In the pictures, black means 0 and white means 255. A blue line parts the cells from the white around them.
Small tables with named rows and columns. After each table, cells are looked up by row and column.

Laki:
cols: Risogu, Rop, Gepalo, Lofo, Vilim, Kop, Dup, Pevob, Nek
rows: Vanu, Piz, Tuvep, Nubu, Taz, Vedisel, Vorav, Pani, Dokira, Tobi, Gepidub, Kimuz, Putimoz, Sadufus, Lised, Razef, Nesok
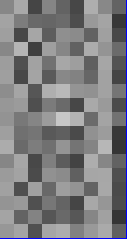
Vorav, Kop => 148
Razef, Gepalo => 131
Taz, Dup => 95
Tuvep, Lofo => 93
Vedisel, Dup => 102
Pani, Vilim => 106
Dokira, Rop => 120
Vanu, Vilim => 99
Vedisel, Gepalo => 164
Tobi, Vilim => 95
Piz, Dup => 153
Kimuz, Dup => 173

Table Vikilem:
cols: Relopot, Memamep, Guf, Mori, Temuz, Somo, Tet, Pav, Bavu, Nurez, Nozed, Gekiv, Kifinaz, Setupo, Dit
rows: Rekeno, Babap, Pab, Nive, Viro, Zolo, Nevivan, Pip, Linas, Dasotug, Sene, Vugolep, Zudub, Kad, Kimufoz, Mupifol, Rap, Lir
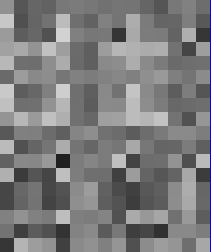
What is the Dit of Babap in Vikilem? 88
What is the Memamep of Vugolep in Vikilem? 136
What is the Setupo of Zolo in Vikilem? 116
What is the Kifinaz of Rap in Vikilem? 137
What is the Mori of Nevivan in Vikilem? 128
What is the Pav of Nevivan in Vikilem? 137
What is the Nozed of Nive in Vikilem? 171
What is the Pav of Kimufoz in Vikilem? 94
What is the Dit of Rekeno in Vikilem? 109
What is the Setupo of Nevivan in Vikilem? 125
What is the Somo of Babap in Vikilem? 111
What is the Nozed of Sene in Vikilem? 119
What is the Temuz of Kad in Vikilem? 83
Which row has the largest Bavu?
Vugolep

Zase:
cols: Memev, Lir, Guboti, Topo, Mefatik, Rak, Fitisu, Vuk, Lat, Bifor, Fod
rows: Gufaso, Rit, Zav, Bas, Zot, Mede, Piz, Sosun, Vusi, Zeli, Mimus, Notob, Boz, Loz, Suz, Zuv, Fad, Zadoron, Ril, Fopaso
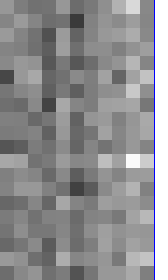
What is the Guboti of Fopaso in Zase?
148
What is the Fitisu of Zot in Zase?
109
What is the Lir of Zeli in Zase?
125
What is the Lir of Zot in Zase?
152
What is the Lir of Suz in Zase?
110
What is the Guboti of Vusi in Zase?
105
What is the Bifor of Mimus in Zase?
152
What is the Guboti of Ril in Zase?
111
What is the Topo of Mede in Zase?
102
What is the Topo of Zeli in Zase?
97
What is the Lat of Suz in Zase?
152
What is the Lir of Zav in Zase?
132
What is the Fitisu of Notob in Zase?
138
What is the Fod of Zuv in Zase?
184
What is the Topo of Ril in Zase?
99
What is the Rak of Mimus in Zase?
101
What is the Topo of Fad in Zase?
120
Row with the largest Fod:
Notob

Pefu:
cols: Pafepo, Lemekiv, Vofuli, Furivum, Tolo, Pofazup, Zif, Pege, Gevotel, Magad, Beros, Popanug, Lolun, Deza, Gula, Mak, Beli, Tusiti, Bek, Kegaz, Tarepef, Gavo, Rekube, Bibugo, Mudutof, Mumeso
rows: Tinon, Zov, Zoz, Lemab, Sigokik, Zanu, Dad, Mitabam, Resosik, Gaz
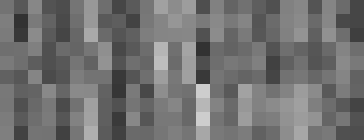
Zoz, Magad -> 96
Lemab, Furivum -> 80
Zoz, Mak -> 140
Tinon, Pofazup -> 117
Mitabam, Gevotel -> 81
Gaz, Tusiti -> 124
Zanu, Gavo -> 119
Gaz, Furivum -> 115
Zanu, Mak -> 117

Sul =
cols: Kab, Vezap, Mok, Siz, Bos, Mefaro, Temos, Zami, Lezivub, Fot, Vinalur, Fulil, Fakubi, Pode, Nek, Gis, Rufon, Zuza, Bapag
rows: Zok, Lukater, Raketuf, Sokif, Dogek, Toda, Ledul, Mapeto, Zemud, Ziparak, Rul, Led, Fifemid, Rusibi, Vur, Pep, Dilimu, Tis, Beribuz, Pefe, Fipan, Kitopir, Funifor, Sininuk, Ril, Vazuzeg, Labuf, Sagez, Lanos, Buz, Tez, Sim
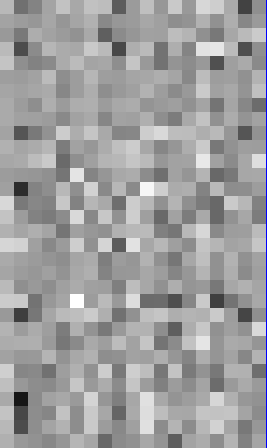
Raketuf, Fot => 150
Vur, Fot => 204
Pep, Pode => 124
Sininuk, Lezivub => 153
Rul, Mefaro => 162
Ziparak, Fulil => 217
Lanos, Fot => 167
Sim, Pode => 163
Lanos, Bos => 168
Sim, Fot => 145
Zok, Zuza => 66
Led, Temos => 160
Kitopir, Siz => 152
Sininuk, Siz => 158

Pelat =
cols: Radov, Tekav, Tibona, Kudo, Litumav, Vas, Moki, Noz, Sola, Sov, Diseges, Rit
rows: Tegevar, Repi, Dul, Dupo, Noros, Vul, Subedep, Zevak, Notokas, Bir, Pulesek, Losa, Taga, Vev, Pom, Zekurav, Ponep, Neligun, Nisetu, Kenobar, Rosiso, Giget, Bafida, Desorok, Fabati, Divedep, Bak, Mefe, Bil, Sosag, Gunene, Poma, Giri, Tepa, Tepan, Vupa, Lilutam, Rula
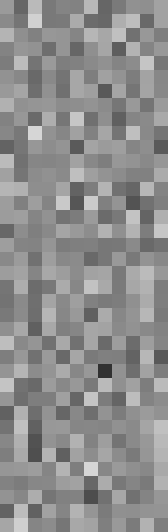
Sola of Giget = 125
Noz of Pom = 128
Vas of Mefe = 152
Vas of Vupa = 130
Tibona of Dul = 129
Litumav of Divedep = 105
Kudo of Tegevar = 121
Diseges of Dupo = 132
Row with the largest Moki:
Tepa

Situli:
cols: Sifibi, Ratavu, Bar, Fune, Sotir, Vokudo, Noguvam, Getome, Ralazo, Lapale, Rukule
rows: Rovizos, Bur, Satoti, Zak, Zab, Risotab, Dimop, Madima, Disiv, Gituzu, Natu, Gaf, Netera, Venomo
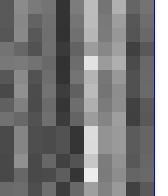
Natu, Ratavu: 133
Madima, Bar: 75
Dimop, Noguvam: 187
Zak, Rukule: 88
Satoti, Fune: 111
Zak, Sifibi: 115
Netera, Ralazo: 141
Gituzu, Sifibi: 74
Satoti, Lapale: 85
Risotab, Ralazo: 152
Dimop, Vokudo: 96
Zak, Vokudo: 99
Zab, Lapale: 75
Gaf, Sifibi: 72
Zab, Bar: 114
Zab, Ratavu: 122

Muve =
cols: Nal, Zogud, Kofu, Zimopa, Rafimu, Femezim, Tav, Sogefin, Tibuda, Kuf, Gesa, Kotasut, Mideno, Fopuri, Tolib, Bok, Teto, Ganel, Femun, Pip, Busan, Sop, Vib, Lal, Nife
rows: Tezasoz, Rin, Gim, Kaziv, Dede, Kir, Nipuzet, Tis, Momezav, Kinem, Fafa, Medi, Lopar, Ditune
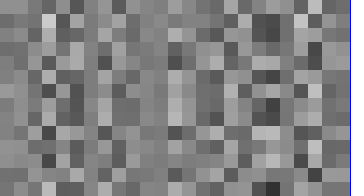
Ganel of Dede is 120
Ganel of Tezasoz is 105
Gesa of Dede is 120
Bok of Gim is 88
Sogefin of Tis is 165
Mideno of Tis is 174
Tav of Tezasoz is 129
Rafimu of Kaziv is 116
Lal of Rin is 148
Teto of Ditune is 145
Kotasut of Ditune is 131
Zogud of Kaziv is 113
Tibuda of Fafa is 97
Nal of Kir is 128
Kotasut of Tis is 125
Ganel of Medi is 93
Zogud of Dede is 111
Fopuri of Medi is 125
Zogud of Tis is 142

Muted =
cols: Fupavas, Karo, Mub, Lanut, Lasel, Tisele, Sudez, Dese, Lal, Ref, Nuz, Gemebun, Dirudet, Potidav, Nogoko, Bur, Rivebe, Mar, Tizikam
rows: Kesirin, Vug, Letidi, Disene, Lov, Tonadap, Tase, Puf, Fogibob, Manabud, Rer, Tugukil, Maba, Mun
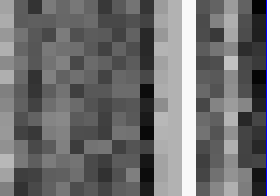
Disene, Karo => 102
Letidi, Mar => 76
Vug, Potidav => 248
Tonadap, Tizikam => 5
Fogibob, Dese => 64
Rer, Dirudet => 178
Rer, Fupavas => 145
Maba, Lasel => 96
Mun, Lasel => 119
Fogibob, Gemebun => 184
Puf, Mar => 134
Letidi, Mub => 88
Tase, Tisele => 63
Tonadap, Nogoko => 93
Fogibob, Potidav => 248
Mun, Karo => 50
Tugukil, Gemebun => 163
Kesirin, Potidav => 248
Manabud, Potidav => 248
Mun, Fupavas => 128
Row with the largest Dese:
Rer

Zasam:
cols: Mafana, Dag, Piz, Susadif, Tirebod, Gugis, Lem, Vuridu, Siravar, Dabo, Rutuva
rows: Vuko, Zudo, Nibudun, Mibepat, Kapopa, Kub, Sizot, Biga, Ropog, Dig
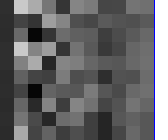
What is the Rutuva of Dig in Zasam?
87
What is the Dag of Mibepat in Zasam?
201
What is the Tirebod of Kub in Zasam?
124
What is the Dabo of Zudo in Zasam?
80
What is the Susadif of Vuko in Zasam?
118
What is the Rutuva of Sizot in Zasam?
112
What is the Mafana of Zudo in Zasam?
45
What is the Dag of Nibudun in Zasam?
105
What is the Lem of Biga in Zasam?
114
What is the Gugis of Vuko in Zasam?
133
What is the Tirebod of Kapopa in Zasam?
133
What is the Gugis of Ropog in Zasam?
114
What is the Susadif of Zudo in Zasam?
158
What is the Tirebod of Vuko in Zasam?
53
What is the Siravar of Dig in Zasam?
70

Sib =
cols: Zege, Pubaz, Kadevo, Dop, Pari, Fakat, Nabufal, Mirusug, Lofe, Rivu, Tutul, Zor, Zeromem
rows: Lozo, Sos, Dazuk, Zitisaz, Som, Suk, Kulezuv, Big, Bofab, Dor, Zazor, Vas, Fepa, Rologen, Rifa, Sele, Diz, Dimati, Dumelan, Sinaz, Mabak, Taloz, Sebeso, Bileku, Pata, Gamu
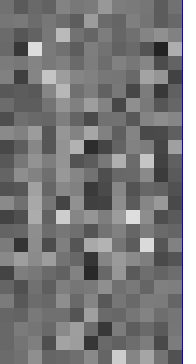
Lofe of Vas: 175
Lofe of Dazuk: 102
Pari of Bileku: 138
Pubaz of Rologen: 87
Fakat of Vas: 83
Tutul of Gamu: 165
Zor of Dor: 74
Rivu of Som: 119
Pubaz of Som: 119
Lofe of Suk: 118
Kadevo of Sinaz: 120
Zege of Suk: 129
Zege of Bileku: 104

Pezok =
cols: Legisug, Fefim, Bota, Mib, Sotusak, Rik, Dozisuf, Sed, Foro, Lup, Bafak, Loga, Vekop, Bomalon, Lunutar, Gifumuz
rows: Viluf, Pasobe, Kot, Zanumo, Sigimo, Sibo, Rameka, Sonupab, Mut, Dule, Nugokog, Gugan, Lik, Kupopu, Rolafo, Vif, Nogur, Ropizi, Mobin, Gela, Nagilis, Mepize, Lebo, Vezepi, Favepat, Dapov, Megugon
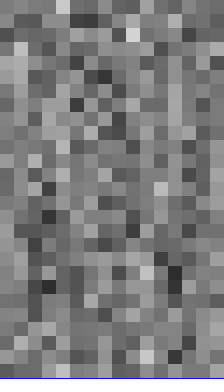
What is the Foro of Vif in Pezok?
137
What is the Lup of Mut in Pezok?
129
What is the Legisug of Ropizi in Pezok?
148
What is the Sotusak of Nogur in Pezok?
108
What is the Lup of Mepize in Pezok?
115
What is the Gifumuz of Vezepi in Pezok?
165
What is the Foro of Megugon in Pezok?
95
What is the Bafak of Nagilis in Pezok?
150
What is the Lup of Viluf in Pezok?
94
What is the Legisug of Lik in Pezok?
104
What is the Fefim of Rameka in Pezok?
156
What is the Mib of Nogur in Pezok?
94
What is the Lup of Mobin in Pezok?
165
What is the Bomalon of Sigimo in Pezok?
100
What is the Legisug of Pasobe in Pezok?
136
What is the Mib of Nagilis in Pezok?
46
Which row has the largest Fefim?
Zanumo

